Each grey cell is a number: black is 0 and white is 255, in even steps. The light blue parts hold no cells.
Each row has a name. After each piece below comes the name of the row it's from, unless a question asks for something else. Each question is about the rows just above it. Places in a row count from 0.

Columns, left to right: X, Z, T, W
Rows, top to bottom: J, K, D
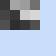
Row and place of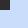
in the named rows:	D, 1
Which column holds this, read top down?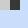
T
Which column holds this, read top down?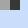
Z
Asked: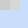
K
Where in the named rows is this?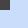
K, 0
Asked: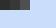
D

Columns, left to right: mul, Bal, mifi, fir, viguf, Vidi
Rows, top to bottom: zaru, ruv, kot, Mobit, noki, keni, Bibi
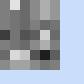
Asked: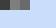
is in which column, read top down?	mul
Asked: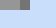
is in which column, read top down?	Vidi
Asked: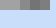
Bibi
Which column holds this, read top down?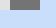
Bal
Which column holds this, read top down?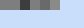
mul
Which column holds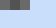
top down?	mifi

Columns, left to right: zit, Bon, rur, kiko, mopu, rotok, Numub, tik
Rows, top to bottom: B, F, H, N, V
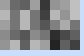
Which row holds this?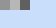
V
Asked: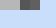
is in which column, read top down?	rur
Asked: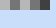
F
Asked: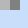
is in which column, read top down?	rotok
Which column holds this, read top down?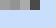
Numub
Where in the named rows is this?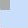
H, 6
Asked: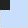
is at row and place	V, 5

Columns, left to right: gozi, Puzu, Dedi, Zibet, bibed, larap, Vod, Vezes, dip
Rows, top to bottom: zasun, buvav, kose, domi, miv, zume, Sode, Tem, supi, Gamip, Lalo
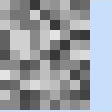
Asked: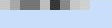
kose
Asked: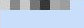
miv
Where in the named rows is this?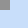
zasun, 5
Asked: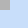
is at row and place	Tem, 1
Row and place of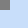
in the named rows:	buvav, 5

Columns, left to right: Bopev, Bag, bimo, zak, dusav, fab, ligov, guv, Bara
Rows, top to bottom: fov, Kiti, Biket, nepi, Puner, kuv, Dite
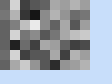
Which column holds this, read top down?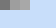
fab
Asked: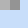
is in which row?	Kiti
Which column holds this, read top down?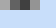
ligov
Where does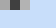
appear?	kuv
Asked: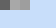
fov
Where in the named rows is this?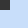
Kiti, 2
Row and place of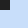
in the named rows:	Puner, 1

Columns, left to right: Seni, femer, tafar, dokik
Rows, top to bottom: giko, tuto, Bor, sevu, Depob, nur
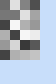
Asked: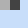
sevu
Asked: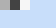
sevu
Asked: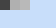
nur
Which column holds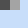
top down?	dokik
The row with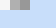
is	Bor

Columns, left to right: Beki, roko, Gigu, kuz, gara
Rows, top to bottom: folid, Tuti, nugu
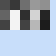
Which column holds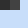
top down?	Gigu
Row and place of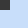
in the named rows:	folid, 1
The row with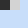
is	Tuti
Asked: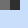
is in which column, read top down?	Gigu

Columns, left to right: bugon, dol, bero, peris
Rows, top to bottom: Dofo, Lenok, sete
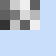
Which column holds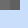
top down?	bugon
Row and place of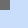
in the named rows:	Dofo, 0
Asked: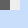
sete
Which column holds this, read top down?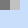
dol
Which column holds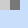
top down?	dol

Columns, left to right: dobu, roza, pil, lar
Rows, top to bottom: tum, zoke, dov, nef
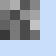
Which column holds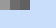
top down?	dobu
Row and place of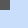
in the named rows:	tum, 2
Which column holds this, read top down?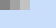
lar
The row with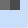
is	zoke

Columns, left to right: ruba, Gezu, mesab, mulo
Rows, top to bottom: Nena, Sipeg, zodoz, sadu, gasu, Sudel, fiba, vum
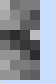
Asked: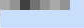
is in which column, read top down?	ruba
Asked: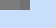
fiba
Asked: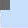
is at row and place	vum, 2

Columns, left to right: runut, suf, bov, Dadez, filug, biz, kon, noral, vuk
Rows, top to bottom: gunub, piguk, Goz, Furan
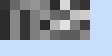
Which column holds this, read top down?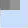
filug
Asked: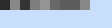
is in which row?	Furan

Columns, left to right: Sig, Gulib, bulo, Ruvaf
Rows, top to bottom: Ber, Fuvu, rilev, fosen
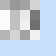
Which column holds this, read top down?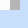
Sig
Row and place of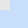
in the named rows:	Fuvu, 2
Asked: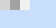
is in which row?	fosen
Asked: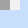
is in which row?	fosen

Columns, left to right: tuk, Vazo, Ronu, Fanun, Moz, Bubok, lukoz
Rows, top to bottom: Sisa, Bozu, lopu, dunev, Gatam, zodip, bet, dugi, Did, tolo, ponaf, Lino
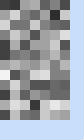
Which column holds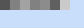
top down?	Ronu
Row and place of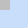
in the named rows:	Lino, 1
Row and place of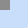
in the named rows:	Did, 2
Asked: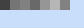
zodip
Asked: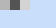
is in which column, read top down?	Vazo

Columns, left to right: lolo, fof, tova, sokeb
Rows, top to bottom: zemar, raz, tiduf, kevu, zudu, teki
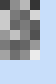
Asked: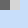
raz
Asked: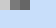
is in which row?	raz

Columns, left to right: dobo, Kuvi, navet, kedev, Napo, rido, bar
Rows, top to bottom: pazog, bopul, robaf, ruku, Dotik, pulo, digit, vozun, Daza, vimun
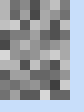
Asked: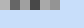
bopul
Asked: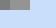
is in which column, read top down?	Kuvi

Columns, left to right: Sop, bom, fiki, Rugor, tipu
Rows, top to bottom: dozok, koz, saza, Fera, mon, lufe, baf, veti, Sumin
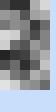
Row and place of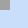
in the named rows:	koz, 3
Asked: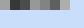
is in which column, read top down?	Rugor
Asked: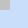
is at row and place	baf, 4
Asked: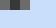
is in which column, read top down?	bom
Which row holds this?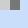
Fera

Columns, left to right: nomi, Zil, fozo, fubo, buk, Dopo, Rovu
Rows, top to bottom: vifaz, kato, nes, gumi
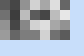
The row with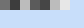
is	kato
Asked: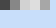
nes
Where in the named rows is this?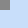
nes, 2

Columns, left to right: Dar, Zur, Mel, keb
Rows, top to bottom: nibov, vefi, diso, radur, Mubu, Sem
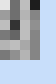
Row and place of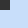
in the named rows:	diso, 1
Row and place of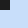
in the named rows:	nibov, 3
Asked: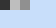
diso
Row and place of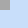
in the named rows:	Mubu, 2

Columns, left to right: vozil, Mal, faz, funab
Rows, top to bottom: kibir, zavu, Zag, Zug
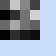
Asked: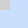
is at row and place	zavu, 3
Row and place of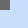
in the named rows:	Zag, 0
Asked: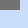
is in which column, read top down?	faz
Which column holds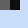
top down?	funab
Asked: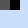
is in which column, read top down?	vozil

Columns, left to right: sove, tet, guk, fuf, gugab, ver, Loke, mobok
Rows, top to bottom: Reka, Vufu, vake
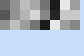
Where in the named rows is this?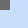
Reka, 0
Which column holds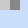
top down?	mobok
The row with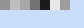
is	Reka

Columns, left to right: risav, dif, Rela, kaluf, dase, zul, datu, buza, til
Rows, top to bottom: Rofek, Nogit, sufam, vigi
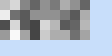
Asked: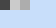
vigi
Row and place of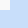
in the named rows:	vigi, 1
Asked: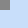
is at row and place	Rofek, 2
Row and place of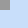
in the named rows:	vigi, 0
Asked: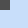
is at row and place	sufam, 0
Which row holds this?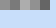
Rofek

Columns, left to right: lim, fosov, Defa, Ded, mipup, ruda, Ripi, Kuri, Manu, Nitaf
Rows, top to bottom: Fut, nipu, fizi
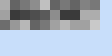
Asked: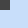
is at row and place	nipu, 2
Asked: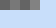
Fut
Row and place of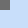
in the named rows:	fizi, 0
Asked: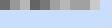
fizi
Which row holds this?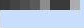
nipu

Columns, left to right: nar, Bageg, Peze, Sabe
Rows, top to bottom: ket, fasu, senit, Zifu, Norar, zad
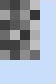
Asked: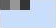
fasu
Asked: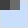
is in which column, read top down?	nar
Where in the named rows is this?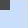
zad, 1
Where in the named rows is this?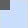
fasu, 1
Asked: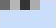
Zifu

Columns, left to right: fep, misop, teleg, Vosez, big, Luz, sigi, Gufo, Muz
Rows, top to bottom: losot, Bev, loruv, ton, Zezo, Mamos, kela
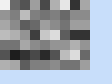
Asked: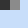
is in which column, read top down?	Gufo
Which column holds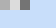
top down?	Gufo
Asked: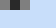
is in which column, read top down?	big
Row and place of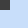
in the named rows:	ton, 3

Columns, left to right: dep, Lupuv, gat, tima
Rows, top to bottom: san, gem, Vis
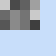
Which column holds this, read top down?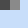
Lupuv
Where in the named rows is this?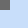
gem, 0
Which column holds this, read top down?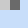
dep
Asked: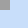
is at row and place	san, 3

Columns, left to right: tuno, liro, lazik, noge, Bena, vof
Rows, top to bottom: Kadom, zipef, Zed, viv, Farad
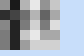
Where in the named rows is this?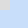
Zed, 5
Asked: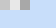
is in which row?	viv
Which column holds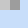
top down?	lazik
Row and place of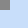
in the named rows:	Zed, 0

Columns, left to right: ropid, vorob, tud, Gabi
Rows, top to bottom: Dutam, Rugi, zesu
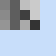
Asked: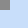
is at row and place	Rugi, 0
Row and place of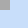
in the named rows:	zesu, 2
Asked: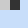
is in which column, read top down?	Gabi

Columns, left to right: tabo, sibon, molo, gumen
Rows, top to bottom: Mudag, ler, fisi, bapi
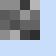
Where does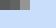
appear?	ler
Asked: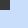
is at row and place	Mudag, 2
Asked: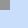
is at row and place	ler, 2
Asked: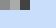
bapi
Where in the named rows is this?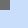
ler, 3
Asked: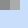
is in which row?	bapi
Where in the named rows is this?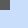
ler, 0

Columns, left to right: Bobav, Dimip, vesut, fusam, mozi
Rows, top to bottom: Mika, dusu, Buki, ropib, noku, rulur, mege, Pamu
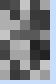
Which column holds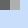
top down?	Dimip
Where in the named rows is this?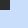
rulur, 3
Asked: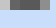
ropib
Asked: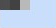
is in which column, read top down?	Bobav
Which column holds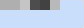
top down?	Bobav
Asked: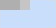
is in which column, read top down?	Bobav

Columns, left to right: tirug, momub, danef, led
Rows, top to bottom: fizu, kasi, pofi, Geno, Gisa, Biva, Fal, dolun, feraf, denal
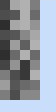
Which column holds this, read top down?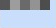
momub
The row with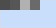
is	kasi
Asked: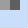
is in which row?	Gisa
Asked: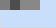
denal
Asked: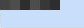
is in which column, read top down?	tirug
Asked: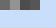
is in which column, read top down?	momub
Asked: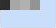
pofi

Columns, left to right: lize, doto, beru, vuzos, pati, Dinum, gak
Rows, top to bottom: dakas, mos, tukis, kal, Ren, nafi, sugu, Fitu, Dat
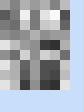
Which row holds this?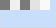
mos
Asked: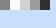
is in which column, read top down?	Dinum
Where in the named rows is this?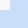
mos, 5
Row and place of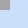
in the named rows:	dakas, 0
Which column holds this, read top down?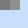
lize

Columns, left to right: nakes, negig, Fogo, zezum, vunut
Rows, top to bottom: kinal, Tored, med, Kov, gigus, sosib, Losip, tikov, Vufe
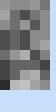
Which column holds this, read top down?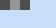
Fogo
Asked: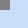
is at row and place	sosib, 4
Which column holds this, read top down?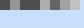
Fogo
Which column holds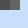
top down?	zezum
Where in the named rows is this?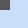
med, 3

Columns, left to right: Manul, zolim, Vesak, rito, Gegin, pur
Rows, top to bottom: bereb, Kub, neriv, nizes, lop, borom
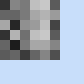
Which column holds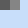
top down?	pur
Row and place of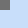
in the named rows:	nizes, 2
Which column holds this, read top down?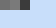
Vesak
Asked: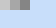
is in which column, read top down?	Gegin

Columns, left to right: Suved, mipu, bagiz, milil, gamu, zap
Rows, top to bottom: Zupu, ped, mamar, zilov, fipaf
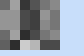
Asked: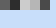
fipaf
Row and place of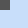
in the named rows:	Zupu, 3
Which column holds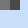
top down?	gamu
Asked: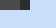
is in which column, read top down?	bagiz
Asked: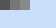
Zupu

